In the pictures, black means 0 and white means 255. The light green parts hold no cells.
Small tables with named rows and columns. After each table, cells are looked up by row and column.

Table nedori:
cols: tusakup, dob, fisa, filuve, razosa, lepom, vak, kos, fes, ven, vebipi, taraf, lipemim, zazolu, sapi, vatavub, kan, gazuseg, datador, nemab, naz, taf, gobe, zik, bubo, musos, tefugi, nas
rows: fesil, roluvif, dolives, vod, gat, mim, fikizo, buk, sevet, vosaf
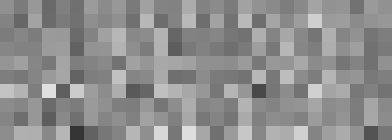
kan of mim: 120
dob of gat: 160
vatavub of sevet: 132
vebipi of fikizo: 102
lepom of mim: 99
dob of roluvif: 103
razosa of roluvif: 123
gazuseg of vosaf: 199
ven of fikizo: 89
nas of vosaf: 118
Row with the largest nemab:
vosaf

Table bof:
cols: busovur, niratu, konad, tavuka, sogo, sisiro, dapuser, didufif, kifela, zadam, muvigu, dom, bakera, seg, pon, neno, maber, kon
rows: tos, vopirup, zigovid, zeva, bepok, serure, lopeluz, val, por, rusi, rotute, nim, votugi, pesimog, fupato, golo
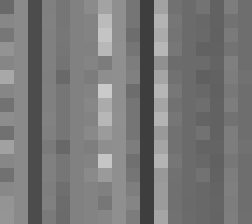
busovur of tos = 105
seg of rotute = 107
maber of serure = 125
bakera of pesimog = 112
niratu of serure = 138
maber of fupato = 125
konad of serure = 76
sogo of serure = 105
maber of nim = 119
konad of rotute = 76
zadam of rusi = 117
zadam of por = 117
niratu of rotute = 138
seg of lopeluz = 107

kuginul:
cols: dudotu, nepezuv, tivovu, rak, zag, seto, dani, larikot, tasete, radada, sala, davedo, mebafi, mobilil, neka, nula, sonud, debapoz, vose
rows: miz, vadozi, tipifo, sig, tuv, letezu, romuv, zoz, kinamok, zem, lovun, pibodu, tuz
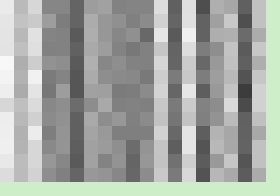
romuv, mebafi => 102
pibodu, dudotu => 232
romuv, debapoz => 60
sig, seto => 97
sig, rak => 129
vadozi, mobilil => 224
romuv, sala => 139
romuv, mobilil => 230
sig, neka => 125
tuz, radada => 103
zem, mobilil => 228
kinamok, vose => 192
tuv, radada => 130
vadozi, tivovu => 202
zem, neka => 94
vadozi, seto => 100
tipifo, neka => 98
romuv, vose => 209
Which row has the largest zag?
romuv

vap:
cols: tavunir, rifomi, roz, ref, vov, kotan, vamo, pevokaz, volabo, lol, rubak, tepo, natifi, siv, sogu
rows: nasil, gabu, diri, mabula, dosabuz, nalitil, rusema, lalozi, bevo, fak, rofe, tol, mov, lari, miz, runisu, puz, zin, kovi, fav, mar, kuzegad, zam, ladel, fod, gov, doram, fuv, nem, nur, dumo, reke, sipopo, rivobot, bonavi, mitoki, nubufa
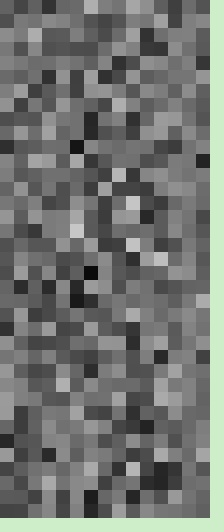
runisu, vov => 126
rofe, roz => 93
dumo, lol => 58
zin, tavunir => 80
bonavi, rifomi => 72
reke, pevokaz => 77
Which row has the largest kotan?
puz

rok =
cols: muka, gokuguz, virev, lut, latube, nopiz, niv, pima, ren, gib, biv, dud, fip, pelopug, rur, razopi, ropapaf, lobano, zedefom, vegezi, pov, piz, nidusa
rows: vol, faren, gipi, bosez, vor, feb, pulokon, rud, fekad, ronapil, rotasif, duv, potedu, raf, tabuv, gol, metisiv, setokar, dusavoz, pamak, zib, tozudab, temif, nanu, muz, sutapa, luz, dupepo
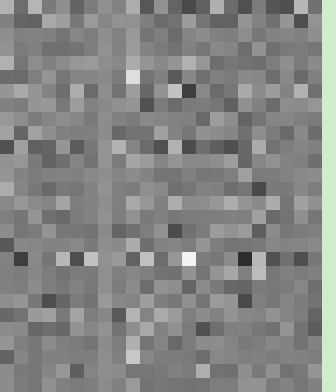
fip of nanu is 144
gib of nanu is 141
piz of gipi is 129
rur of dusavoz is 124
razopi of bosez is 136
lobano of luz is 142
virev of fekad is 124
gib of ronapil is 115
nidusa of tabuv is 144
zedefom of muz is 126
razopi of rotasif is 95
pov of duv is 131
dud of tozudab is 126
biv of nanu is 168
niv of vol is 124
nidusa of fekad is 123
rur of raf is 130
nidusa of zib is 110
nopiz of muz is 123
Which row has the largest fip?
pulokon

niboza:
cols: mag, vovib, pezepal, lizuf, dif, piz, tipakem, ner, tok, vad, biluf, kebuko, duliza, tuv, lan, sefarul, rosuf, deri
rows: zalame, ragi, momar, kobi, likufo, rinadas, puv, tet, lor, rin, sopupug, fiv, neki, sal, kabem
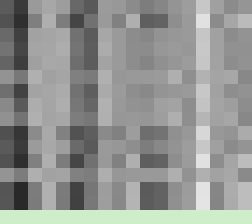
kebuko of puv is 148
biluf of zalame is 125
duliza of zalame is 148
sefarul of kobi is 161
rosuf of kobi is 145
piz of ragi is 69
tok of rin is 129
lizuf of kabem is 176
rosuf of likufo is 141
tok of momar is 154
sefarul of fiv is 141
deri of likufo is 146

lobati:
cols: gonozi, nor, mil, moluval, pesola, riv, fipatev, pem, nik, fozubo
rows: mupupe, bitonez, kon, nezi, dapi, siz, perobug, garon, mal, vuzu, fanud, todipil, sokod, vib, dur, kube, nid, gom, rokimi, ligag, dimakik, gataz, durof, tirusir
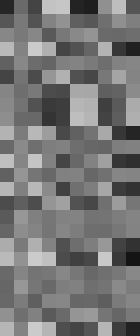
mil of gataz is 95
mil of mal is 104
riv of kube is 131
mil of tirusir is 203
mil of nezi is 203
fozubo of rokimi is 20
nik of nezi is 54
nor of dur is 95
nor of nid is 141

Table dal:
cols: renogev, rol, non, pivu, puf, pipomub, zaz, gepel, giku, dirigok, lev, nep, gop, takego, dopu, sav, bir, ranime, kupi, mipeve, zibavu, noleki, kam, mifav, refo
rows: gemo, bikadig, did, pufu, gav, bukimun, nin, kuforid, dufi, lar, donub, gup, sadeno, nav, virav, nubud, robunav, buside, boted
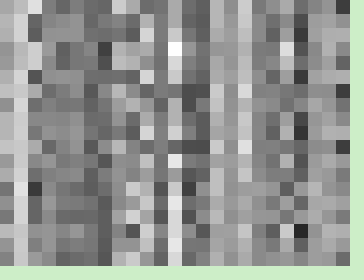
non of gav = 206
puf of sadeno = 134
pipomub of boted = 107
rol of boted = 200
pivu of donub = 104
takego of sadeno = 86
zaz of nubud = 105
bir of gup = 156
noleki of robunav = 39
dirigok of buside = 147
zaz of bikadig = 103
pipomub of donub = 147
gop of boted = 216
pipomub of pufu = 119
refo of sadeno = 122
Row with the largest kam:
nav

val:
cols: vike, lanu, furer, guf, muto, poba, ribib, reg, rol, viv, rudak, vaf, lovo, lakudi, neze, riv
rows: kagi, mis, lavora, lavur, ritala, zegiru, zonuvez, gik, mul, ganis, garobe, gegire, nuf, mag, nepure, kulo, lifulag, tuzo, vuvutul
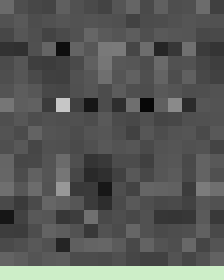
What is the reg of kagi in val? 67
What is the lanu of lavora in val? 86
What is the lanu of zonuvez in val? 93
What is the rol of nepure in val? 74
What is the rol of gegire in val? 76
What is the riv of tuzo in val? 84
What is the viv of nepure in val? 89
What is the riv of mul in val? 82
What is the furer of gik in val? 97
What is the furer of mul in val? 77
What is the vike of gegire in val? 101
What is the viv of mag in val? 67
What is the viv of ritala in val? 86
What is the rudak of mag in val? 101
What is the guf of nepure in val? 102
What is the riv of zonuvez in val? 82
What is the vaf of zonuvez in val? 89

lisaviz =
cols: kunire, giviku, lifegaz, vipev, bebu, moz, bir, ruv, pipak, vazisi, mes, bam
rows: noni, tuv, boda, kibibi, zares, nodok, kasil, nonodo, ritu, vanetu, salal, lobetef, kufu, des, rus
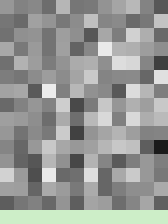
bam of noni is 87
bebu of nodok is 140
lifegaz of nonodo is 150
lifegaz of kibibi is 154
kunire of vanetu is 151
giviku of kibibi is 121
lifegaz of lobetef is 86
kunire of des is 160
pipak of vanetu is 180
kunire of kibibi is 168

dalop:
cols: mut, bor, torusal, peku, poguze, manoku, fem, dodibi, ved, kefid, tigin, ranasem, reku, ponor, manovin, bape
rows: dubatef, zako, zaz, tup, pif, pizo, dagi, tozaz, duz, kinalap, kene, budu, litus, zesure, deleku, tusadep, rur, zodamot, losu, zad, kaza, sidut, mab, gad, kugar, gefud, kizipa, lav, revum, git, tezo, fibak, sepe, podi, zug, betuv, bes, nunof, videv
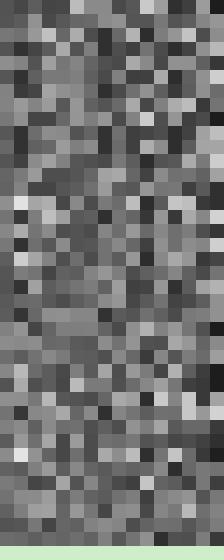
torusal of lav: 79
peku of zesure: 69
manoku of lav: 186
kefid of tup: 63
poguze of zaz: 103
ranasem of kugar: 79
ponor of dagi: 93
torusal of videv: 95
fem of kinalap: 100
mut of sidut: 89
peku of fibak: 166
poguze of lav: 71
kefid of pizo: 63
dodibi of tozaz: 84
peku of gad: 101
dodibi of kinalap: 50
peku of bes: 161
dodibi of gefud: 80
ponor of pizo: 96

